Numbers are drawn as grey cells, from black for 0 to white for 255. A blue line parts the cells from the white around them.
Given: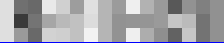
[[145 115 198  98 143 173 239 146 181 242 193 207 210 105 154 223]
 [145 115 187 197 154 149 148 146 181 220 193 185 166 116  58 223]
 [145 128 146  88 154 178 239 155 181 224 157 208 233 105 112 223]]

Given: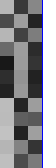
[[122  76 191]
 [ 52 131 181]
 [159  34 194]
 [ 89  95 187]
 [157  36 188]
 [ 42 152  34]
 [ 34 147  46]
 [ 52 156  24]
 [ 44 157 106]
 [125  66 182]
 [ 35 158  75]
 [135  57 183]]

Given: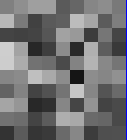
[[ 80  79  60 135 106  58  53  91  51]
 [ 73 102 106 169 174  92  68 109 114]
 [ 74  67 147  69 134  47  40 150 165]
 [106  84 134 198 116  82  67 131  99]
 [145 134 141  21 140 169 191 139 134]
 [117 136 180 131  74 109 114 172 205]
 [ 57  93 176  41 140  62  39 163 206]
 [ 69 118  60 153 162  86  68  65  68]
 [126  91 166 188  95  90  65 122 184]
 [121 141 134 102  90 159 159 143 128]]

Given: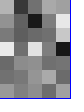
[[161 109 142 128 153]
 [107 170 149 120 113]
 [116 112 144 140 106]
 [ 23 126 226 111 234]
 [200 112 106  94 122]
 [232 126  25  97 146]
 [160 169 113  56 180]]

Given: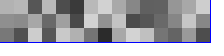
[[ 77 154 100 117 192 211 168  43 116 177 201  87 205  81 120]
 [135 198 134 105  86  75 195 146 210  73 160 105 167 139 143]
 [206 168 150  97  96 135 169 210 185  58  77 185  86 183 178]]

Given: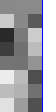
[[ 80 157 225]
 [113 178 188]
 [ 78 187 236]
 [147 115 116]
 [188 112  61]
 [204 122  41]
 [ 89 136 203]
 [138 138 137]]

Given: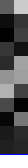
[[ 38  32]
 [ 42  26]
 [119   6]
 [  3  73]
 [ 65 177]
 [159 147]
 [162  42]
 [ 18  55]
 [ 63   1]
 [ 53  13]
 [203  94]]
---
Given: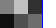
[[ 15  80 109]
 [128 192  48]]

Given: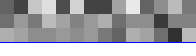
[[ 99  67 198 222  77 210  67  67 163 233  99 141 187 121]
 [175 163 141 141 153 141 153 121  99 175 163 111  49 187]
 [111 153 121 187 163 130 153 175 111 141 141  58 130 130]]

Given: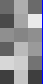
[[ 74 165 234]
 [ 95 186 154]
 [143 133 143]
 [215 206 115]
 [106 174 106]
 [ 62 195  62]]

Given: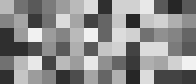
[[ 47 156 241 156 132 186 241 101 220 209 113 144 132 101]
 [113 186 232  67 186 156 232 144 101  57 175 165 209 241]
 [ 47 197 156 132  47  77 165 101 175  38 220  67  67  57]
 [186 113  89 123 156 186 220  47 209 209 232  89  38  89]
 [ 47  47  77 144  89 175  89 197 209  67 220 220 123  89]
 [132 165  57 113 220 165  67 101 197  38 197 209 175 144]]

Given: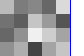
[[103 145 240 206 164]
 [114  94 197 154  85]
 [186 124 135 103 218]
 [145 174  67 164 197]]

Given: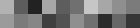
[[155 123 134  63  82 143 112  43 103  54]
 [178  93  34 167  93 112 198 167 143 123]]
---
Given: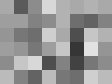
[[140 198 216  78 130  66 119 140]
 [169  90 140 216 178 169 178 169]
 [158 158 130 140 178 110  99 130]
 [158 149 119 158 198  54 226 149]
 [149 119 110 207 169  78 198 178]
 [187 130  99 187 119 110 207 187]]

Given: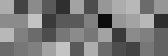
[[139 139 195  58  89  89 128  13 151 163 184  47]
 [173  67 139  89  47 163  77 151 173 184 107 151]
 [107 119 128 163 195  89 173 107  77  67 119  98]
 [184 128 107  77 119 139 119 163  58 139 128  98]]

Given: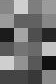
[[135 207 126 155]
 [ 88 116 106 195]
 [155  97  97 135]
 [207 146  88  17]
 [ 27 165  78  37]
 [ 68  68  56 135]]

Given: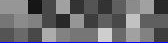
[[118 139 130  72  40 150  61  95  72 194  95  95]
 [ 84 106  72 172 130 118 118 206 106 161 130  61]
 [150 150  22  72 161  51  84  51  95 139 161  40]]

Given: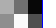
[[142 250  79]
 [174 111   7]]

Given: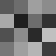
[[119 159 181  60]
 [ 89 109 159 140]
 [169  30 109  50]
 [ 80 140  41 192]]
